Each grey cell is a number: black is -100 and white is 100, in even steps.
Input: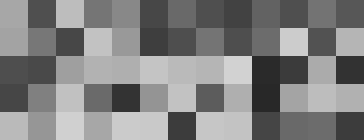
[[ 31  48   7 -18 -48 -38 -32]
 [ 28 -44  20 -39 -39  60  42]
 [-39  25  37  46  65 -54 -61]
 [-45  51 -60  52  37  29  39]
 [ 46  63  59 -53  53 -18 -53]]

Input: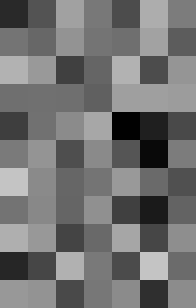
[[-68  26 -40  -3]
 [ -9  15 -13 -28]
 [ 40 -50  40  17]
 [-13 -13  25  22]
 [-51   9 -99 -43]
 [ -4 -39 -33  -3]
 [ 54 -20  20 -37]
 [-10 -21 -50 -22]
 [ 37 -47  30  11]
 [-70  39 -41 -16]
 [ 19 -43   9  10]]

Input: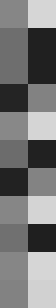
[[  5]
 [-14]
 [-14]
 [-72]
 [  7]
 [-15]
 [-73]
 [  5]
 [-12]
 [  5]
 [  2]]

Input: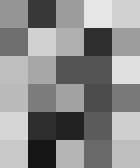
[[ 17  22  64]
 [-14  37  23]
 [ 49 -34  76]
 [ 46  27  -5]
 [ 68 -73  62]
 [ 57  41  49]]

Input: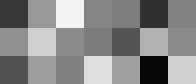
[[-56  90  -2   3]
 [ 13   9 -34   9]
 [-37   1  25  63]]

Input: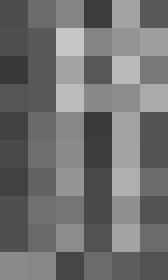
[[-40   5  27]
 [-38  55  15]
 [-56  29  45]
 [-33  47  10]
 [-49   6  27]
 [-43   9  28]
 [-49  17  37]
 [-38  -8  13]
 [-38  10  28]
 [  9 -45 -26]]

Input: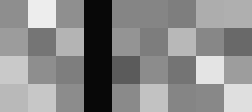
[[ 11  12   4  -1  37]
 [ 22  41  16  44 -18]
 [ 58  -1 -29  -9  23]
 [ 45  10   8   4  75]]
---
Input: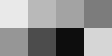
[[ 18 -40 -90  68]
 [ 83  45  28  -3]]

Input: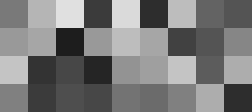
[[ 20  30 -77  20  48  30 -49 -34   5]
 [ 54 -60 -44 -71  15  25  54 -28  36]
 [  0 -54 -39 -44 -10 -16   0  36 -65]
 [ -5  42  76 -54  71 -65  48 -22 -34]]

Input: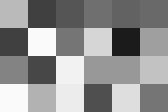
[[ 46 -50 -33 -13 -23 -18]
 [-50  96  -8  68 -79  25]
 [ 96  40  85 -38  74  -8]
 [  3 -44  90  19  19  52]]

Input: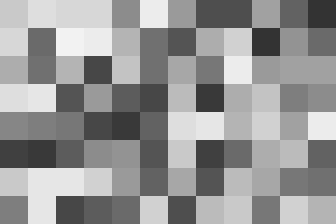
[[ -1  80 -44 -28 -17  64 -39  47  58  -7  64  41]
 [ 74  80 -34  21 -28 -44  47 -55  36  53  -1  10]
 [-50 -55 -28  10  15 -34  58 -50 -17  36  47 -23]
 [  5  -1  -7 -44 -55 -23  74  80  41  64  26  85]
 [ 36 -12  41 -44  53 -12  31  -7  85  21  26  26]
 [ 58  74  69  69  10  85  21 -39 -39  26 -23 -60]
 [ 58  80  80  64  21 -23  31 -34  47  31  -7 -12]
 [ 69 -17  90  85  41 -12 -34  36  64 -60  15 -17]]

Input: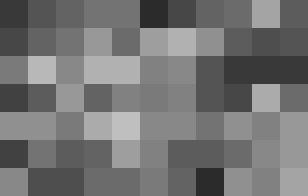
[[  7 -39 -39 -16 -16  -4 -22 -66  13   1  29]
 [-49 -10 -28 -22  24   1 -28 -28 -16   7  19]
 [-55 -34 -22 -10 -10 -66 -44 -22 -16  29 -28]
 [-44 -22 -10  19 -16  24  39  13 -28 -39 -34]
 [ 13  13  -4  34  50   7   7 -10  13   1  19]
 [ -4  44   7  39  39   1   7 -34 -55 -55 -55]
 [-49 -28  19 -22   1  -4   1 -34 -44  34 -16]]

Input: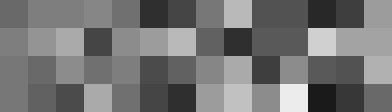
[[ -7 -24 -41  33 -12 -46 -63  22  51  10  85 -80 -57 -18]
 [-18  -1  -1   5 -12 -63 -46  -7  45 -36 -36 -69 -51  22]
 [ -7 -18  10 -12  -1 -41 -24   5  33 -51  10 -30 -36  39]
 [ -1  16  33 -46  10  22  45 -24 -63 -30 -30  63  28  28]]

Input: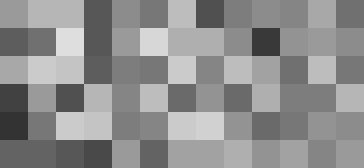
[[-49  21 -37  43   4  48 -17  15 -17  37  -2  -2  43]
 [-22 -22 -32 -43  21 -22  27  27  37  15  27   4  21]
 [ 21  43  43 -32  10  -7  48 -37  -2  10   4  32 -12]
 [ 32  59  54 -27  -2  -7  59   4  48  27 -12  48  -7]
 [-60  -7  59  54  -2   4  59  64  15 -17  -7  15  10]
 [-27 -12  74 -32  21  69  37  37  10 -55  15  21  10]]
